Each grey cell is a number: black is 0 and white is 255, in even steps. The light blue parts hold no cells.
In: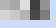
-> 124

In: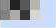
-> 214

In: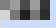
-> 44

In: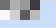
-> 187

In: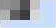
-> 215

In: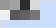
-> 118

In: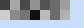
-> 177

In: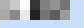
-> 156
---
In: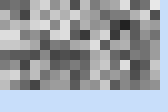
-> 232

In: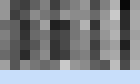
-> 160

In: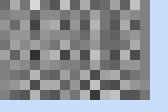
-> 128

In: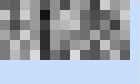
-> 175

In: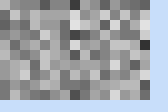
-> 98

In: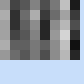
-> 27
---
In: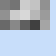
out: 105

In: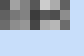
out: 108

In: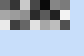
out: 234

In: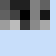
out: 157

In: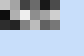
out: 45

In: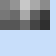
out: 86

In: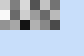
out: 147

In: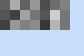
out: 65

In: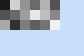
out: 168

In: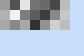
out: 168
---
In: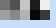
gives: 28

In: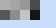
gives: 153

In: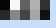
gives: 177

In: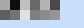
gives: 180

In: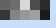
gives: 76

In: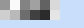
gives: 98

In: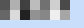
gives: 207

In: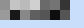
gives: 116

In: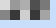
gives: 79
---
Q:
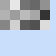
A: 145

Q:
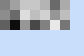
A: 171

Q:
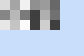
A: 104

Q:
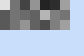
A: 160

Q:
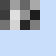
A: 169

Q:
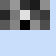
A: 142
